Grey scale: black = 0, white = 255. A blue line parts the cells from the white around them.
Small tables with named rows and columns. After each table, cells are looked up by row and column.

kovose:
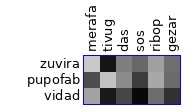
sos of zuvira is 103
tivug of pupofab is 194
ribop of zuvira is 159
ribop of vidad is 109
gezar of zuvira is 111
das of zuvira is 126
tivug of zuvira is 21
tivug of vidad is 25
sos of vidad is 8
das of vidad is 70
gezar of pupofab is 108

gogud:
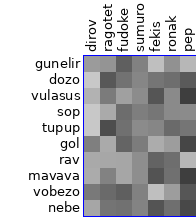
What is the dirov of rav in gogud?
169
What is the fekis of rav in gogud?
99
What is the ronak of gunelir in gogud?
145
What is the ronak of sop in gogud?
138
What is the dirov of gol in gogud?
127
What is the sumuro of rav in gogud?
142
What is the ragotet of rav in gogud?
167
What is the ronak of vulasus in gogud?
138

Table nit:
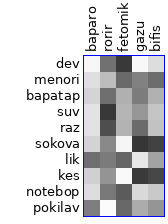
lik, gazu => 231
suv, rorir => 55
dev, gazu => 248
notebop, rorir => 120
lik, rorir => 123
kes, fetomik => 249
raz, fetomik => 179
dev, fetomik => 57
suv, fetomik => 181
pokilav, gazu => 172
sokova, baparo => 211
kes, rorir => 148
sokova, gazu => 54
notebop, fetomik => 91

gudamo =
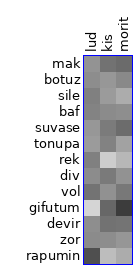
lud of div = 140
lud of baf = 131
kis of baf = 139
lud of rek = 128
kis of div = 122
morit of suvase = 108
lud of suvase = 151
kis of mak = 114
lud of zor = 139
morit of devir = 116
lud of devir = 142
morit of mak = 107
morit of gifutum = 60
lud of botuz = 141
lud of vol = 115
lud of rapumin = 79
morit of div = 146
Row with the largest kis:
rek

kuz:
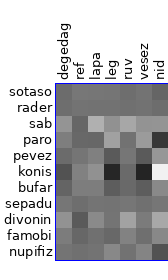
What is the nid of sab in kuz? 148
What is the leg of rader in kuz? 114
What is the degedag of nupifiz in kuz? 116
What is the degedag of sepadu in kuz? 118
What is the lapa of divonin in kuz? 138
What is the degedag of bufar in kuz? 100
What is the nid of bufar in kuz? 137
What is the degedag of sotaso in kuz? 108

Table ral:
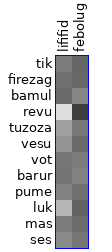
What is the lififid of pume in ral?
130
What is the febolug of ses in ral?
119
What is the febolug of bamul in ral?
134
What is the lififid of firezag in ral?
112
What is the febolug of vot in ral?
124
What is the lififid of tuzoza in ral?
159
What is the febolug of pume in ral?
113
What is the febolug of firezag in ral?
105
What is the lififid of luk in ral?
182
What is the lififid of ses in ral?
137
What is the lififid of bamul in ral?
106
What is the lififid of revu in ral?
221
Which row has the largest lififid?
revu

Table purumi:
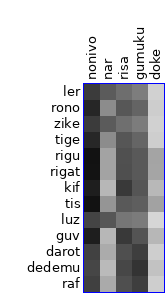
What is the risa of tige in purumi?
86
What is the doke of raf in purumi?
206
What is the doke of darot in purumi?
206
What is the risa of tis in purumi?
89
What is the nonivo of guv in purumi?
30
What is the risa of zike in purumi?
111
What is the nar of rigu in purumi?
163
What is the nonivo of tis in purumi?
18
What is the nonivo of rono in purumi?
38
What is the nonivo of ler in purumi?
59
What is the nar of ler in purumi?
91
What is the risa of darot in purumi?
79
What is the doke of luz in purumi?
214
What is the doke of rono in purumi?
205
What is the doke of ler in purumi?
209
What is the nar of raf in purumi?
170
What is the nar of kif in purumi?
183
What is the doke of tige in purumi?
206
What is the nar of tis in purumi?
149
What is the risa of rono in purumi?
87

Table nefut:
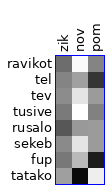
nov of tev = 228
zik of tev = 140
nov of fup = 185
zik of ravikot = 109
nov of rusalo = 153
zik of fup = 120
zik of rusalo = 87
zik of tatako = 159

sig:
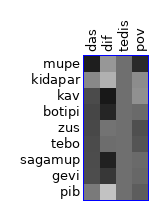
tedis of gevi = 111
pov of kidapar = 140
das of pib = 122
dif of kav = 24
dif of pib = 194
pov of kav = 144
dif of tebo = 109
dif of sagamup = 33
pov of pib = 93
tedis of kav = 111
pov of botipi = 106
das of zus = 72
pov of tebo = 84
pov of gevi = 103
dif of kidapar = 177
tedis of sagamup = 111
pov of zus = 79
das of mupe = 30
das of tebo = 75

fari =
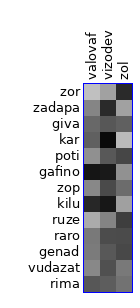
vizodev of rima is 93
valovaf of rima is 87
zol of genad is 72
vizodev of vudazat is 80
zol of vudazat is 121
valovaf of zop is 136
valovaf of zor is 192
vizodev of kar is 10
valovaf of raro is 121
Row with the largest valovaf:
zor

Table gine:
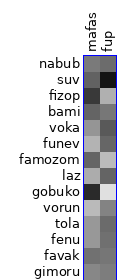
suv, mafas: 98
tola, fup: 107
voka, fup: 89
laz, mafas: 172
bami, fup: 119
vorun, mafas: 186
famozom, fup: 187
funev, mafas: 179
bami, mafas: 100
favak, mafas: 113
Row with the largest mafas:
vorun

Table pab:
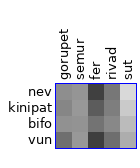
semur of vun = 152
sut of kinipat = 202
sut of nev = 217
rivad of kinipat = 126
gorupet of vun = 111
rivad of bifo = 136
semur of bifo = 147
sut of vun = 173
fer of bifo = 115
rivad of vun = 110
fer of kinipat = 92

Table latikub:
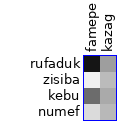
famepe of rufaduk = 21
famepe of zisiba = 240
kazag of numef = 184
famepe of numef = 219
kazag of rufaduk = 158
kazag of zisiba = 187
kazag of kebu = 170
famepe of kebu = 108

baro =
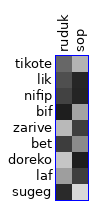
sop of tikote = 179
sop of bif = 163
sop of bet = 139
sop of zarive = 62
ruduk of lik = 79
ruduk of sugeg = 42
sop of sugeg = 216

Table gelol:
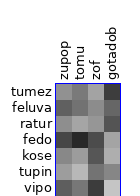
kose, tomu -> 156
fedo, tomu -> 40
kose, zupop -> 136
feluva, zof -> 140
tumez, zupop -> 145
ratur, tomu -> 165
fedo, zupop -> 70
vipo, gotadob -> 197
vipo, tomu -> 119
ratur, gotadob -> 84
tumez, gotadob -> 61
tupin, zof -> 115
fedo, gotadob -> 164
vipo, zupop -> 94
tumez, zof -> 163
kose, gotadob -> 174
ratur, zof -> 150
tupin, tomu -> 184
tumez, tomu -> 122
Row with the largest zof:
tumez

